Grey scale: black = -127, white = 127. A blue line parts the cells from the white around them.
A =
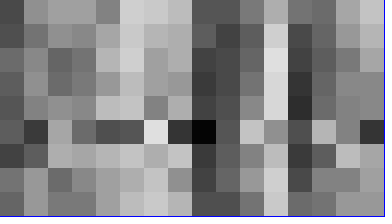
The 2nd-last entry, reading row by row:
24
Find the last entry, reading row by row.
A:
24
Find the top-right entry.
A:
67
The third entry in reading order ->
32
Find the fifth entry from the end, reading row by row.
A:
73
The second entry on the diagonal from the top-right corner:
24
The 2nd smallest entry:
-82
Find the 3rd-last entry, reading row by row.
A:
-12
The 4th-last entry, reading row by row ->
-20
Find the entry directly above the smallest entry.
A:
-61
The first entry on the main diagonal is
-54
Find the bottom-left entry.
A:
-26
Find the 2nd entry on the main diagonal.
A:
-12
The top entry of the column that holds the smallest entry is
-42
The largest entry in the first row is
79
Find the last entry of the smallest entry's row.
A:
-75
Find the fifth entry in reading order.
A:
2
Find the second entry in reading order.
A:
16
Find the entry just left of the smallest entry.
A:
-75

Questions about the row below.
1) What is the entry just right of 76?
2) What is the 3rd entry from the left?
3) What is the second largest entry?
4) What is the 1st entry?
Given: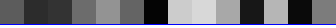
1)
88
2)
-76
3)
76
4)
-35

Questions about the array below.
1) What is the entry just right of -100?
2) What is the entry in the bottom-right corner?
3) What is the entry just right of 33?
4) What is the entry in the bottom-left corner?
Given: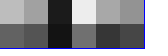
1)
109
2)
-57
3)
-100
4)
-29
